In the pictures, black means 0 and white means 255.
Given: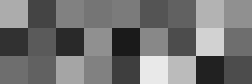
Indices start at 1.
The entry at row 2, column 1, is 49
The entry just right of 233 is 187
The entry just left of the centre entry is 144
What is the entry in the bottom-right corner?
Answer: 76
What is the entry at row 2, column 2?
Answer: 90
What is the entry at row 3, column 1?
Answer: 110
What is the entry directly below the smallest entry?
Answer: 62
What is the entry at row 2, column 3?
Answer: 41

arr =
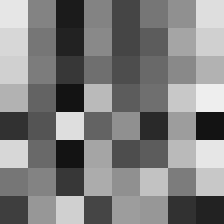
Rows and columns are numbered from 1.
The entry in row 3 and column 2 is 124
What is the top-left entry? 230
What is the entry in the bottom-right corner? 34
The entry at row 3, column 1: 208
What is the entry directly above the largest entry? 178
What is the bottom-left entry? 62
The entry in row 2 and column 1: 215
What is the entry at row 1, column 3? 27
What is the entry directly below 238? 19
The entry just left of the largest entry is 200
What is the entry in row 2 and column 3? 34
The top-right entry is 222
